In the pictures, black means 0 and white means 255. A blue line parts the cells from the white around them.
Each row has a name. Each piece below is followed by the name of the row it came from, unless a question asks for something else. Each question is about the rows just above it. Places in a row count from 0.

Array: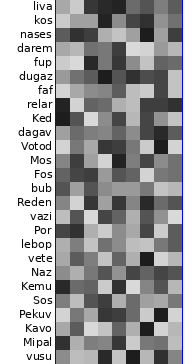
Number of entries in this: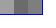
3
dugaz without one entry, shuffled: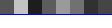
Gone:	[77]
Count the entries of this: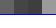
4
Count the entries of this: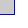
1

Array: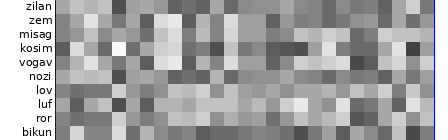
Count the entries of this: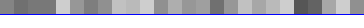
26
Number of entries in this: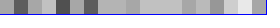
19
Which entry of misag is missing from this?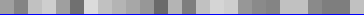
[186]
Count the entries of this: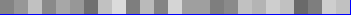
25
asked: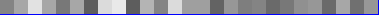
zem
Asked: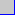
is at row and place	lov, 25
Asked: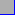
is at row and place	ror, 12

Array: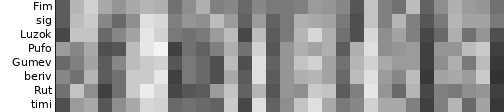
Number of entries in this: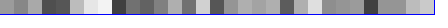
31
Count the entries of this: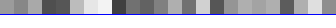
24

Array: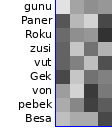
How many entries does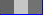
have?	3
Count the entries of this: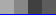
4
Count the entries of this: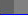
2
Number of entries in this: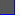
1
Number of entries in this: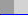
2

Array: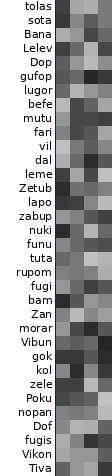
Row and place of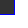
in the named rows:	fugis, 2
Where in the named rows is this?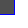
funu, 3
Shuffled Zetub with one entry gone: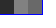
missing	[113]
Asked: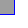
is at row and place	Zan, 3
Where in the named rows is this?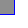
Dop, 3

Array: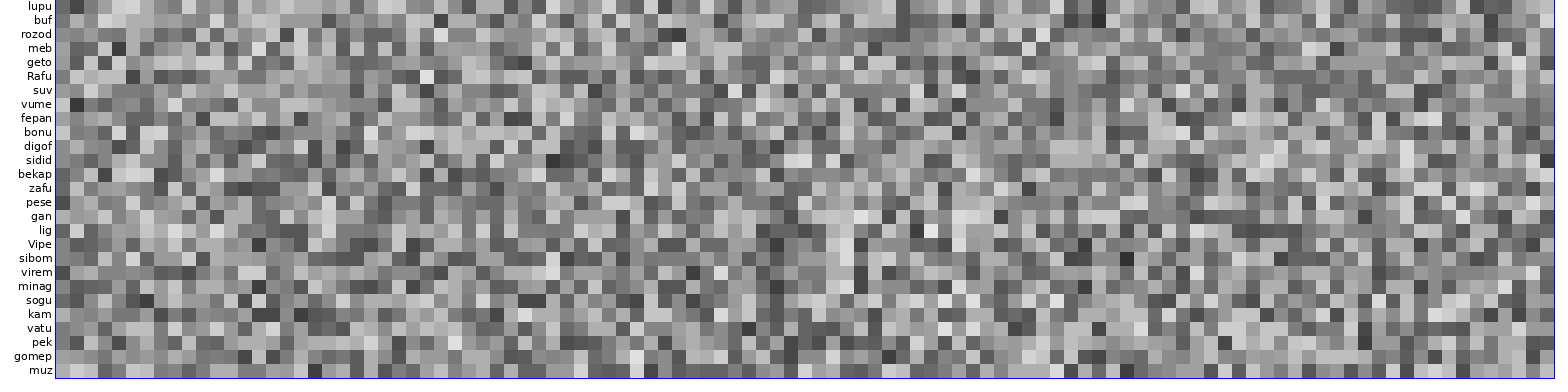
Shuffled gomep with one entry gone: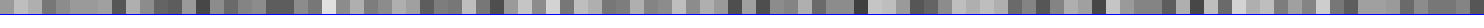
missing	[182]
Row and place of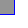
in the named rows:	geto, 55
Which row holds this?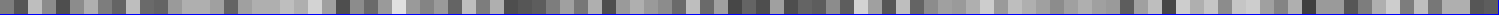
pek
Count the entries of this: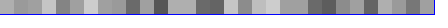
31
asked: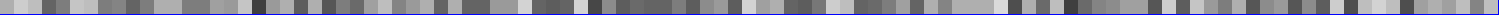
muz
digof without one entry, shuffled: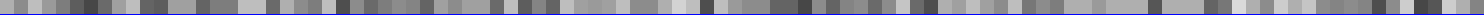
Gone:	[113]
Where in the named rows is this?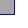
pese, 35

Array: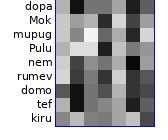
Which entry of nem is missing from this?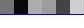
[143]
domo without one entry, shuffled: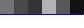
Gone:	[81]
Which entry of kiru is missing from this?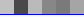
[128]
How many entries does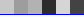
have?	6
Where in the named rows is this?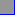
Pulu, 6

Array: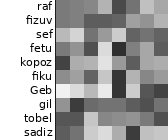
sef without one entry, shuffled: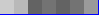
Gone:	[212]
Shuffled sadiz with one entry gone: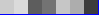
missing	[192]
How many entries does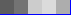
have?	5
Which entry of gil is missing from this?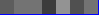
[107]

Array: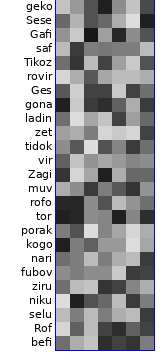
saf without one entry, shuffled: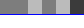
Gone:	[119]
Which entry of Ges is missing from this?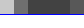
[207]
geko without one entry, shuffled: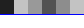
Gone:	[74]
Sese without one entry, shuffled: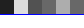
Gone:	[179]

